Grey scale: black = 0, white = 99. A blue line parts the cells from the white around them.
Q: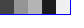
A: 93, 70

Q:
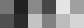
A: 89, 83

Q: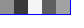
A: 95, 63

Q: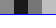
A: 74, 53

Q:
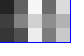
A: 96, 92

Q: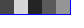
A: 83, 58

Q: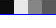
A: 90, 52

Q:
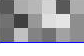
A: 89, 86

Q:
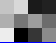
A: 92, 84
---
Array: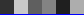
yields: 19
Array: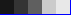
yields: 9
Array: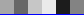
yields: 65
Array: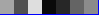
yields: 64
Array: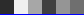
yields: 17
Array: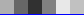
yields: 68
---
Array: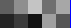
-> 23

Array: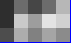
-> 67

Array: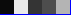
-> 91

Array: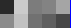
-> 75

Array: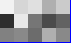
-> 53

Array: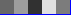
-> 61
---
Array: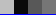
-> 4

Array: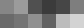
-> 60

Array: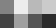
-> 92

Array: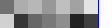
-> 67

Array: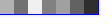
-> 44

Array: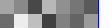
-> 53
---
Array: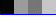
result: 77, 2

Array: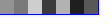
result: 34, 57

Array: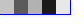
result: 90, 76

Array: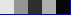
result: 3, 89

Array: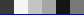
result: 47, 22

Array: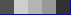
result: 19, 31

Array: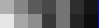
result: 8, 89

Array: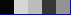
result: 57, 2
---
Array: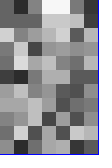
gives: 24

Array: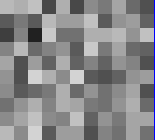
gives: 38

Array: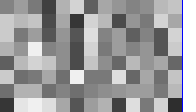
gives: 65

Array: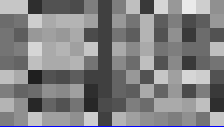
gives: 59

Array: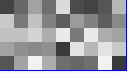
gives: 53
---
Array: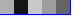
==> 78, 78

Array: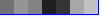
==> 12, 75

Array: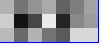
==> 91, 91

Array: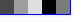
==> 87, 87

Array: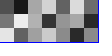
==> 20, 92

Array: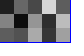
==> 58, 83

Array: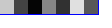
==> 52, 87

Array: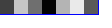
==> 1, 91

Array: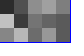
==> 45, 75
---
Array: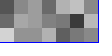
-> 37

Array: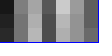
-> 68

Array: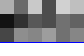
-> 61

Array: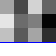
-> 35

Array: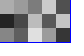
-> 87

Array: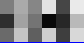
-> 80

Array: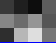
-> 71

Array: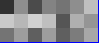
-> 37
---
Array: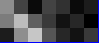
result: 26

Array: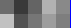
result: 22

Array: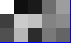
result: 6

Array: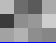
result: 42

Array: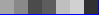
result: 53

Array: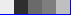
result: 18

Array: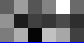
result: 61

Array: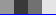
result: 22

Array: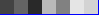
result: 39
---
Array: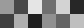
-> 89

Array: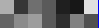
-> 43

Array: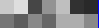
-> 27

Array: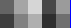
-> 83

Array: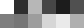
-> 71

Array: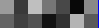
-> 74
